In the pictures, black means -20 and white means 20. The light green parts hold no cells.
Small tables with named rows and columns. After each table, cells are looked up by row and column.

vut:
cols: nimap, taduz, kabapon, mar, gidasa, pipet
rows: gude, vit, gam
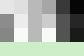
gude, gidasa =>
-11
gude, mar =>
6
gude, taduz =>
15
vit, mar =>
12
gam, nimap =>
1
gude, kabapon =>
9
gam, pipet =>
-16
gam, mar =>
19
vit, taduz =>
17
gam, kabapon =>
9
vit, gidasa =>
-7
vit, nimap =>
2
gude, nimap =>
16
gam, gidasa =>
-7

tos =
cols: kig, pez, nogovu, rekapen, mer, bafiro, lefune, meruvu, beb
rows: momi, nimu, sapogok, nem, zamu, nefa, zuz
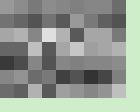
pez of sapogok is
8
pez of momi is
2
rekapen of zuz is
-6
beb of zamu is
2
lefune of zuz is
1
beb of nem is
8
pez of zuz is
-5
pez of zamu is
-8
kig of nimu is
-2
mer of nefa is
-10
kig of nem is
-4
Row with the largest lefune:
sapogok

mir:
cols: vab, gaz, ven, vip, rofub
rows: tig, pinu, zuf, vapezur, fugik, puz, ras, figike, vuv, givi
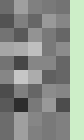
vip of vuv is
-1
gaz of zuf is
-6
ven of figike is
-1
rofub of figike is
-8
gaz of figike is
-13
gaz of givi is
5
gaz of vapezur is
7
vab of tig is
-3
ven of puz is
7
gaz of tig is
5
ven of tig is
0
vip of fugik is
1
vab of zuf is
-2
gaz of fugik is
-9

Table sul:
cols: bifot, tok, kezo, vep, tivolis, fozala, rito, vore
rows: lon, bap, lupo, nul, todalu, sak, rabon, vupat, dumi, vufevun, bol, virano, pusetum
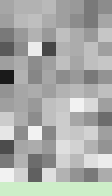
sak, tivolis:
2
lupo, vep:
4
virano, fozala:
9
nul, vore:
5
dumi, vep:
10
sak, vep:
6
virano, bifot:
-1
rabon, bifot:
3
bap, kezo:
10
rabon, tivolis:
8

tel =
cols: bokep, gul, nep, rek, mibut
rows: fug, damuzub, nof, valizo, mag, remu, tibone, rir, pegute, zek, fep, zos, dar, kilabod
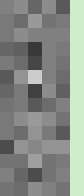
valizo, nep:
-11
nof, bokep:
-1
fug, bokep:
0
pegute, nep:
4
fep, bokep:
-8
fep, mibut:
3
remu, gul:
3
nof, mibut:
0
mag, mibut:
-2

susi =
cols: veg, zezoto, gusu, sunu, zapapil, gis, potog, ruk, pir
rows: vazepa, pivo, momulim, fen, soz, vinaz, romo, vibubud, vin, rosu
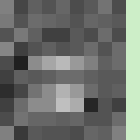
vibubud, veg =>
-10
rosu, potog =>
-4
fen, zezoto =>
-10
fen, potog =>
-3
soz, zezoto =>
-15
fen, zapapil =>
-7
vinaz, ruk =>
-6
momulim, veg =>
-7
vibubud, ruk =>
-7
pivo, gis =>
-7
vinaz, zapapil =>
-3
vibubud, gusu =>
2
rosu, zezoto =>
-11

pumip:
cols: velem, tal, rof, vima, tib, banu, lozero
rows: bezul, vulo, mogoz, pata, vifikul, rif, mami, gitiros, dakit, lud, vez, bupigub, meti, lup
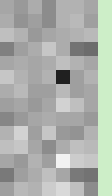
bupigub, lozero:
11
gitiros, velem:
5
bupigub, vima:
5
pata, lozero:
-3
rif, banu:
5
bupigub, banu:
12
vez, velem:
10
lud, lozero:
8
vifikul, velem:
6
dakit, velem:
1
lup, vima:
12
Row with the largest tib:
bupigub

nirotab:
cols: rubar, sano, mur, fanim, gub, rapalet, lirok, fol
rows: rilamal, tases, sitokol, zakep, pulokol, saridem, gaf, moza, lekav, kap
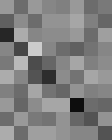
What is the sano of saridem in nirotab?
1
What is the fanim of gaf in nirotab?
-2
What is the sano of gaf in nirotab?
-3
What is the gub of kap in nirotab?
3
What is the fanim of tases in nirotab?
3
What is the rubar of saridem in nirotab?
7
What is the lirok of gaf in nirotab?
0
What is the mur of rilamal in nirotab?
4
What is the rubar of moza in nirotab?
4
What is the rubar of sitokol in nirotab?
-14
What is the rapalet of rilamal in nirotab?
4
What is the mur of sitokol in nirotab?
1
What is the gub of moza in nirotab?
6
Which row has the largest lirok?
saridem

